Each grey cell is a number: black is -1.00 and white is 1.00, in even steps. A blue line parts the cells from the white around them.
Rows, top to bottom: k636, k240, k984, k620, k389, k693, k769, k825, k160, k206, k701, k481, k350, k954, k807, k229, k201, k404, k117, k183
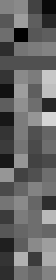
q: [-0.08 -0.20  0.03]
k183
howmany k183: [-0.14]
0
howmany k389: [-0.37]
4

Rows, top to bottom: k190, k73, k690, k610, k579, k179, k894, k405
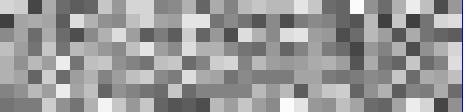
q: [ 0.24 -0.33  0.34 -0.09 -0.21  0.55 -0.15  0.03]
k579
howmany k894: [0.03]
7
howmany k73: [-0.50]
3
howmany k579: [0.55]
3
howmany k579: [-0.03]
0

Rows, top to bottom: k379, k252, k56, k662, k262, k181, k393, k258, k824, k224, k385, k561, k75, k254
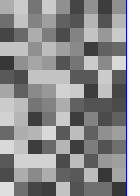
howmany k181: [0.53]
3
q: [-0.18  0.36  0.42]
k224
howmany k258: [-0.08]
1
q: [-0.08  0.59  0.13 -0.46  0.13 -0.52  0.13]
k379
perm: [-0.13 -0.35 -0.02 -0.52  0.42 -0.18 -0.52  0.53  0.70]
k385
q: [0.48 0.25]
k662

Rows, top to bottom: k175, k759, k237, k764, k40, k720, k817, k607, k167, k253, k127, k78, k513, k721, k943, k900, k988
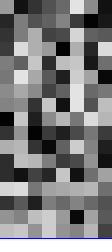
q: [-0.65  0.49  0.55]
k40
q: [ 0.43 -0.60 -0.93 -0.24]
k127
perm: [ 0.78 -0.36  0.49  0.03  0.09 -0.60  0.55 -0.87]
k607
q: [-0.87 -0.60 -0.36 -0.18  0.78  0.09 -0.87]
k175

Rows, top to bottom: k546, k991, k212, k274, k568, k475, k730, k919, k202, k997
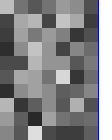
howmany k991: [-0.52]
1
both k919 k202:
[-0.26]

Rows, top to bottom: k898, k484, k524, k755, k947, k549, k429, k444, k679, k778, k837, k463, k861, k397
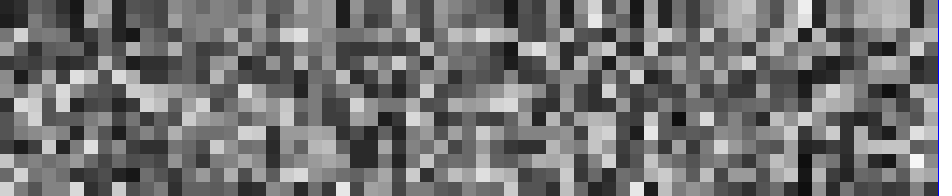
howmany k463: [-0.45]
2
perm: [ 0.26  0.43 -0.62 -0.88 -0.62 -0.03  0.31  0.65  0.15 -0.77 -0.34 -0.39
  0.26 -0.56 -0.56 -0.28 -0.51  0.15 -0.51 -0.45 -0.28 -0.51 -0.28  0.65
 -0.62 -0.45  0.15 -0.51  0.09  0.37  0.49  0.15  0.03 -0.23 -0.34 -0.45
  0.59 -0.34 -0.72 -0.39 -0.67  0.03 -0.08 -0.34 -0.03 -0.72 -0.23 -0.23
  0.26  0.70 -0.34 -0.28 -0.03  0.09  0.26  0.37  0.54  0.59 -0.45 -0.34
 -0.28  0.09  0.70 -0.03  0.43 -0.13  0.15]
k429
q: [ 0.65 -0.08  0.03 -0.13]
k861

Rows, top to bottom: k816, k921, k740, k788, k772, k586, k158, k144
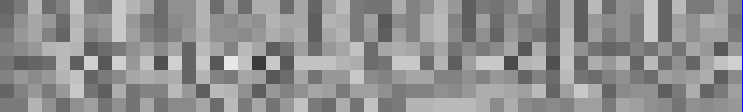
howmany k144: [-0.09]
7
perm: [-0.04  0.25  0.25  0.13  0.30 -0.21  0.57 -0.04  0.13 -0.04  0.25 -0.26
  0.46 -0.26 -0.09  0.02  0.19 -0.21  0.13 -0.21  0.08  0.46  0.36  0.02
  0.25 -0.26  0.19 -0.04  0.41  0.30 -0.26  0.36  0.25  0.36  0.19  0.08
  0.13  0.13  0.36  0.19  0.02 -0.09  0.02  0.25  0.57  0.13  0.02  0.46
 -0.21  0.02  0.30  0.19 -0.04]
k740
